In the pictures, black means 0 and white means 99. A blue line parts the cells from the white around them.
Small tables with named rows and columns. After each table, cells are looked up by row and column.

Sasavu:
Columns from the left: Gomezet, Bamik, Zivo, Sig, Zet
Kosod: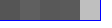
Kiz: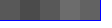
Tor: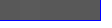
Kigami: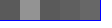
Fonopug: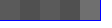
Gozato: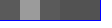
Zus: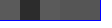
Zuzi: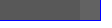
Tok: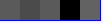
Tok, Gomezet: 35
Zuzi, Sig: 34
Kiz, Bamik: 29
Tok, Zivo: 35
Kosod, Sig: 35
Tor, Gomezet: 34
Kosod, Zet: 74
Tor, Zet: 34
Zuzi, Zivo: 34
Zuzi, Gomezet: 34
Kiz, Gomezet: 34
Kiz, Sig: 42
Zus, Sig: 33
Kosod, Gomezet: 33
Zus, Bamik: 17
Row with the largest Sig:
Kiz

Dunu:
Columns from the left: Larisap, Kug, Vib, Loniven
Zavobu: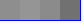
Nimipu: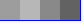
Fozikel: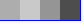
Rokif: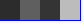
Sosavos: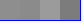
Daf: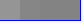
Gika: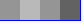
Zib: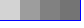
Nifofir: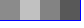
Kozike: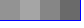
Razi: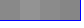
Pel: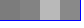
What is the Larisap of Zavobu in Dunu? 55
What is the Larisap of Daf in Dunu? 58
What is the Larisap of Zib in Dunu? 82
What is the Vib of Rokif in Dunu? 20
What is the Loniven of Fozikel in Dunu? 30
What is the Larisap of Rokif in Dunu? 17
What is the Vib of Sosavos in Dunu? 60
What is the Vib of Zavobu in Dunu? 54
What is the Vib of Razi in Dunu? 54
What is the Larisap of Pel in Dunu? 48
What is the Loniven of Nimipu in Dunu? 38
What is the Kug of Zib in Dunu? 61

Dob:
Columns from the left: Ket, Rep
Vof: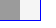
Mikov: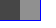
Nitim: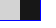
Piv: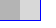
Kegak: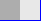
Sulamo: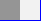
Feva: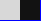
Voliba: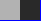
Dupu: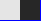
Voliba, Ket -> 69
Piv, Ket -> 70
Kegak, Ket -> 67
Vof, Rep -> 95
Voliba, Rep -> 16
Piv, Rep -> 84
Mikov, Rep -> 56
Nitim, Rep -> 9
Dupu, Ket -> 89
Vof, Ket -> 60
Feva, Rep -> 7
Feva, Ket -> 84
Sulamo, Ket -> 58
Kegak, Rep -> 90
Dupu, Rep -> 15
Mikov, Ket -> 27
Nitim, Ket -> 82
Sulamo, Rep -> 94
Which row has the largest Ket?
Dupu

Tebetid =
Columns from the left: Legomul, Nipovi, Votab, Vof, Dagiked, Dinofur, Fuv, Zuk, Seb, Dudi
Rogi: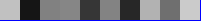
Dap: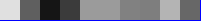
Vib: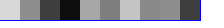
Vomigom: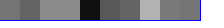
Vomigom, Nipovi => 39
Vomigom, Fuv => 39
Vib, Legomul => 84
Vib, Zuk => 53
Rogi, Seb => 43
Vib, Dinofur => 49
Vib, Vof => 5
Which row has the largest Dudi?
Rogi

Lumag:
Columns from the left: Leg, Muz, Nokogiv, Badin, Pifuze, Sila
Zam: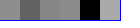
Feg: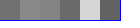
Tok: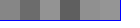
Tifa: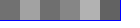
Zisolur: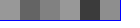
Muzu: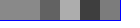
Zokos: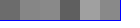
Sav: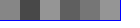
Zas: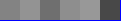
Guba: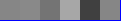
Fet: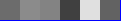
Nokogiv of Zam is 52
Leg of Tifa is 44
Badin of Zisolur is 59
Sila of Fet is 38
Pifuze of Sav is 46
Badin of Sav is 37
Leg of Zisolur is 59
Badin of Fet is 25
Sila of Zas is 28
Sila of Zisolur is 55
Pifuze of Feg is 83
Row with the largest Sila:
Zam

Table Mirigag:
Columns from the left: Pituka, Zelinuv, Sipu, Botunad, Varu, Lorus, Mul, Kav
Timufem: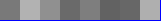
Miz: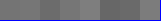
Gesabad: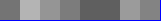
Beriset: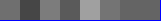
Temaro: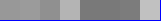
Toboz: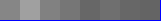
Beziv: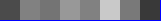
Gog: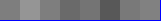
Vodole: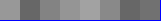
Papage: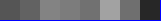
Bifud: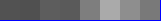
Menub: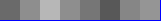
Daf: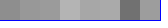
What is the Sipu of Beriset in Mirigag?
48
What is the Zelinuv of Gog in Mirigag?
58
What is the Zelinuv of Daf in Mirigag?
59
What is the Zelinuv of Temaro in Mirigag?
60
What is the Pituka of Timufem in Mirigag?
47
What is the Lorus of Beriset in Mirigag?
45
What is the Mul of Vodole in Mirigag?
40
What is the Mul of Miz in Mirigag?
41
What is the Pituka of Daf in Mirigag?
55
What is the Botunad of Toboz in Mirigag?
46
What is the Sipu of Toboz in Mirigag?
50
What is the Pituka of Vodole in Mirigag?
59
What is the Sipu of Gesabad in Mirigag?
58
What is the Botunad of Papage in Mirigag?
48
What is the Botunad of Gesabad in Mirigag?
48
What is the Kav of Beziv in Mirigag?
22
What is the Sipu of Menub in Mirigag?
71
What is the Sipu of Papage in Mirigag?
51

